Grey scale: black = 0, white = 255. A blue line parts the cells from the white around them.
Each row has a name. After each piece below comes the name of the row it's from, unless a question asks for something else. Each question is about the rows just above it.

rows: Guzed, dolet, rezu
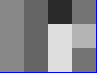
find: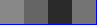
Guzed
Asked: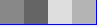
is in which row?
dolet

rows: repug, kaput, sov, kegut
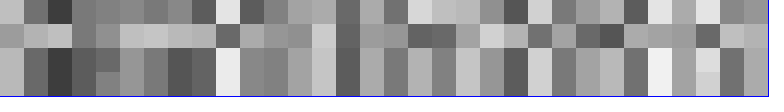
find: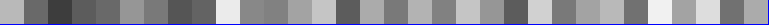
sov
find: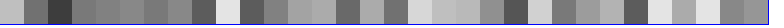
repug
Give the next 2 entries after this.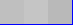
[179 105]
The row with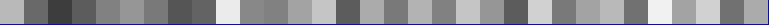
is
kegut

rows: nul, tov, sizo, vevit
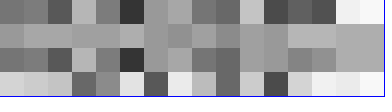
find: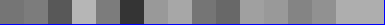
sizo
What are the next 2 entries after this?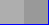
[145 160]

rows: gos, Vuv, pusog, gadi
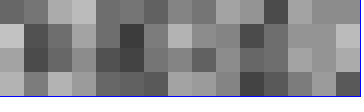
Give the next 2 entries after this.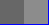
[81 67]
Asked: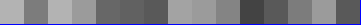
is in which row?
gadi
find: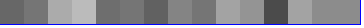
gos

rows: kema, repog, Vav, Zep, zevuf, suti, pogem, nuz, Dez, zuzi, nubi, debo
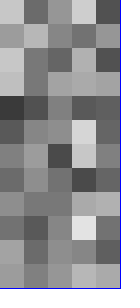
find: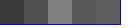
zevuf
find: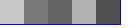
Vav
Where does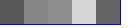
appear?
suti

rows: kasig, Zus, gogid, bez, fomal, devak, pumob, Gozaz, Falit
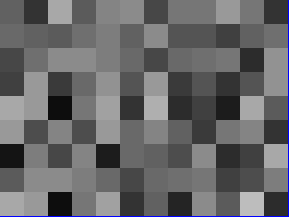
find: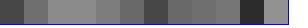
gogid
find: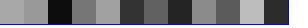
Falit
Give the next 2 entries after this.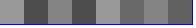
[ 58 118]
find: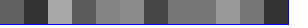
kasig
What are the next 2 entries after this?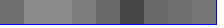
[ 44 146]
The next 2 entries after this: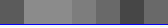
[111 118]

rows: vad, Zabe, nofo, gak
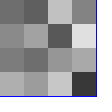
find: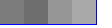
nofo
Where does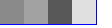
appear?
Zabe
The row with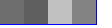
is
vad
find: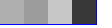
gak

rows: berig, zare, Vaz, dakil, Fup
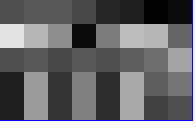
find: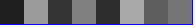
dakil
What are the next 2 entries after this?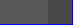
[39 31]
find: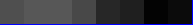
berig
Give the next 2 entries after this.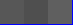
[109 163]
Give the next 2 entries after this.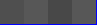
[79 95]

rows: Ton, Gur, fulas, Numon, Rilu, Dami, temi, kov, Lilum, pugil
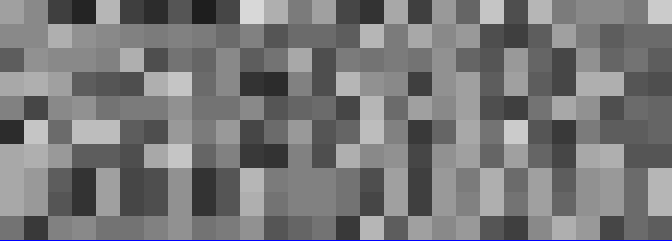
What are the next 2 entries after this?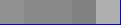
[ 78 115]
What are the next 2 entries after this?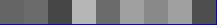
[ 63 115]

